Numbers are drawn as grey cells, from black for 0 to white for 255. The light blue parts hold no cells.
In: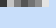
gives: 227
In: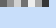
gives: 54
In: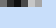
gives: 166
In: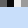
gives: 155
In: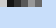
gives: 105
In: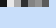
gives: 91
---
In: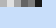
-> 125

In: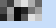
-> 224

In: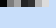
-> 181

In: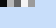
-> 244

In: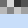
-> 200

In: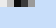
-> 59
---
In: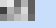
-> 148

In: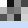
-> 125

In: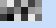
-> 127

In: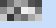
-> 83

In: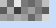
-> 62

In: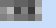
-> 68
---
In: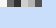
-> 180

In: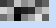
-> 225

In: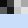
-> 194

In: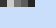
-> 92

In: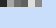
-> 222

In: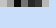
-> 56
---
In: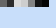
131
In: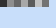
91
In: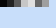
223
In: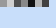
17
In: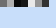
233
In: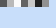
200
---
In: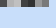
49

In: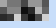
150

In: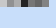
118

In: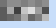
141

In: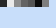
84

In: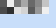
105

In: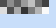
192

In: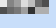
189

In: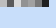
161
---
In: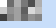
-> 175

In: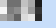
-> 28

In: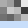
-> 232

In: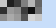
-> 100

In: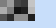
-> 196

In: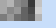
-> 195

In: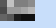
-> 140

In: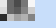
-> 246

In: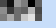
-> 98
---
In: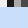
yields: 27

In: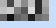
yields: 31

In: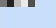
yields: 189

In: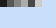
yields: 172

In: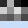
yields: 88

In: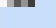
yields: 89

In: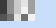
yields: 228
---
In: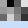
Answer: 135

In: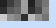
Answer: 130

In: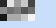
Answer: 171

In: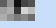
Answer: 123

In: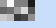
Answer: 57

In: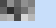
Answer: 73

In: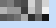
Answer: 113

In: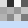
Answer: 208
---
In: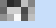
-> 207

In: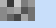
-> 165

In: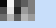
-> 36

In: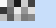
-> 233

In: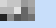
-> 226

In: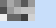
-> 182

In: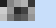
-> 42
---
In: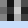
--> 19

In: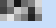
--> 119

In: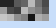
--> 21

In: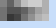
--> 145

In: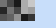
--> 145

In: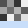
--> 238

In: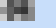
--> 175

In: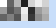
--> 57

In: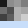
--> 94
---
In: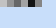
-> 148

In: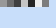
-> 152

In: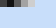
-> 91

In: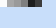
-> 154

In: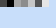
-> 166

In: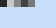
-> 119

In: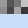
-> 153
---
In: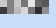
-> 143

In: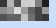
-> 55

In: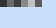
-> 91

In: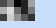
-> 50

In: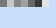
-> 229

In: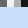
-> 22

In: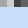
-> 98

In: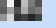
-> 67
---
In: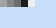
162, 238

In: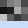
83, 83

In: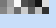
120, 48

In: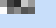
154, 97

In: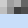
205, 76

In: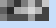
155, 66

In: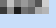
112, 180

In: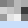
127, 115

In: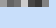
157, 129

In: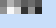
121, 35
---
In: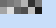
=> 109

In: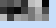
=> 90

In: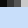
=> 11

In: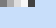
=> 123

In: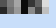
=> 83

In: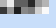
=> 180

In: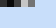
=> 49
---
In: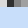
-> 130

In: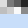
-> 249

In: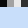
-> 232

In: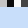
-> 249

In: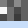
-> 59

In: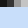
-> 153

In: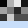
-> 79

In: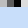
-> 4
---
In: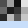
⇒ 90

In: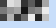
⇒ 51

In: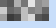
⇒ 74

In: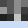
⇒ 195

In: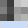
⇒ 166

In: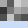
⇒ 107

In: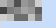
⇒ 109

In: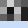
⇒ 153
